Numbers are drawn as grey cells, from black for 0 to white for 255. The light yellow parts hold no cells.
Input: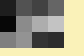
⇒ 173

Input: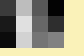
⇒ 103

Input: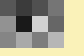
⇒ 209

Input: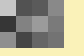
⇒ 155

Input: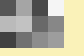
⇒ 105

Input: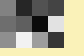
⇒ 11

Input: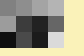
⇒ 34

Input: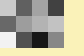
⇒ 179

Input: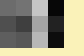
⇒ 164
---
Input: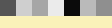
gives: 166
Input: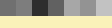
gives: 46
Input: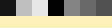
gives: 231
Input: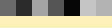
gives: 163
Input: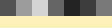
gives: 212
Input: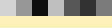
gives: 13
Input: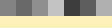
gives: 143
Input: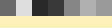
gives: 40
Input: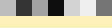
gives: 161
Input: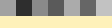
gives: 137
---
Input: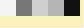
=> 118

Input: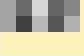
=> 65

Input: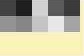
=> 134

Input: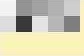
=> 57

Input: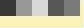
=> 152

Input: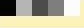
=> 180

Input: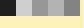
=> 207
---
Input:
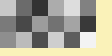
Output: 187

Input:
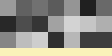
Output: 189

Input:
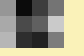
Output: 46

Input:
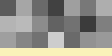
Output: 133

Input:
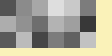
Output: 187

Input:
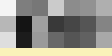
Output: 28

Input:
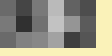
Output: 129
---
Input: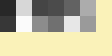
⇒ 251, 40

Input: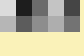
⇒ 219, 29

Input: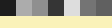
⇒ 221, 29

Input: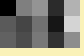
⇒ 212, 0

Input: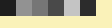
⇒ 196, 30

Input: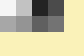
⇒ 245, 35

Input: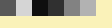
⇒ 213, 15
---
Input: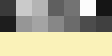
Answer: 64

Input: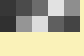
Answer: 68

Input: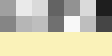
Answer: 69

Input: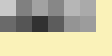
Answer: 156

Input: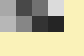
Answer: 37

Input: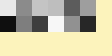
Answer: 39

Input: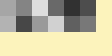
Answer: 119
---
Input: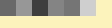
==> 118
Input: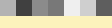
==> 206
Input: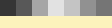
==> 144
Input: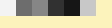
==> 21
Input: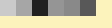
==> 136
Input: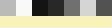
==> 213
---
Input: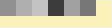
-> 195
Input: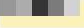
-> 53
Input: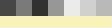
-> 49
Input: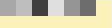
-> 63
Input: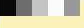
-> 196
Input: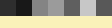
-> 132
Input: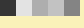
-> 174
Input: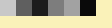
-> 28
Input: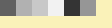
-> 200
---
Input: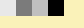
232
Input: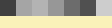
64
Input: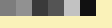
125
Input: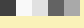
64
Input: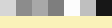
214
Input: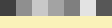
64
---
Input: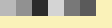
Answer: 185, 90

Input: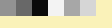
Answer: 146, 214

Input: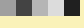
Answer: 159, 32

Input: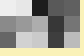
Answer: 238, 187

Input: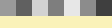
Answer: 154, 63

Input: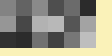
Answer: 131, 190

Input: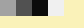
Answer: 162, 240
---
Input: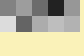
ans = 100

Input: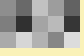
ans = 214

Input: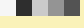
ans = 46

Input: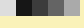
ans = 22

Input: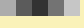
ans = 91

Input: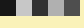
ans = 199

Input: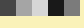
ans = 165

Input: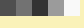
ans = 114

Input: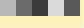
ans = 106
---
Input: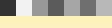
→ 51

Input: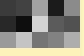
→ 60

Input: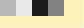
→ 182

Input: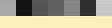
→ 168

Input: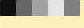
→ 16

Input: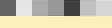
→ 99

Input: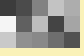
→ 60
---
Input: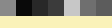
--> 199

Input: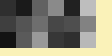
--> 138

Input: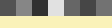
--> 102

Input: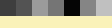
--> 5

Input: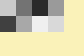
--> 115

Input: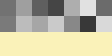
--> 174
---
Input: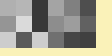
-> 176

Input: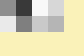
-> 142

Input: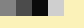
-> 130

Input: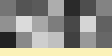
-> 117

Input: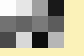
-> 253

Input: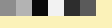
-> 141

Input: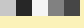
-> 199

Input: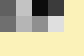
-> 96
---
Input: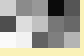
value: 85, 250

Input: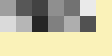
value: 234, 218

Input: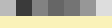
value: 221, 186

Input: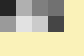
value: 113, 154

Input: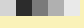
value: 233, 212

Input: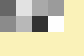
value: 155, 139

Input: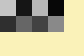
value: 7, 47

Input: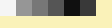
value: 57, 245
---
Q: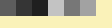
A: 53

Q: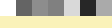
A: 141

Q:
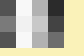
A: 67

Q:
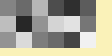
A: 218

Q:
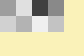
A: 137

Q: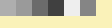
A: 154

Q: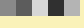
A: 137

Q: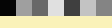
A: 104
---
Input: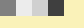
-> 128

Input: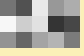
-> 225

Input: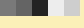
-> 121

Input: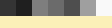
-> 126

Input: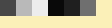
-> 112

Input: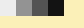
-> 84

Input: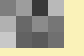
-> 177

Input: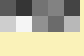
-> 184
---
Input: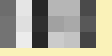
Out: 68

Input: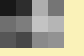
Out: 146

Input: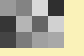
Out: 168

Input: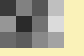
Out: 163

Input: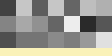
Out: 224

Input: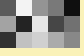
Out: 136

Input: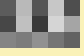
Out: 98

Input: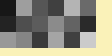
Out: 203

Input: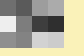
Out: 204
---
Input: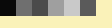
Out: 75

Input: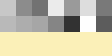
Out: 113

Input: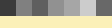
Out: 96

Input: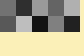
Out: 155

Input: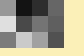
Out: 46

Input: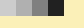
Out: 127
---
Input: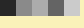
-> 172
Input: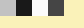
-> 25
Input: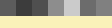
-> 203
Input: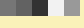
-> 50
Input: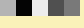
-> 237
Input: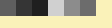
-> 208
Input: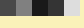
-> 25
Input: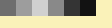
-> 137
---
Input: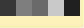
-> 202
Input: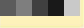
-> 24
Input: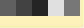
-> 223
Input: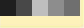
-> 141
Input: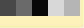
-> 216
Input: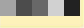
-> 208
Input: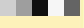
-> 247
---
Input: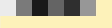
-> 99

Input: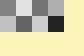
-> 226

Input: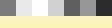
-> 94

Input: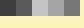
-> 195

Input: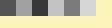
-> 194

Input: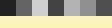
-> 179

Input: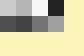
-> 181
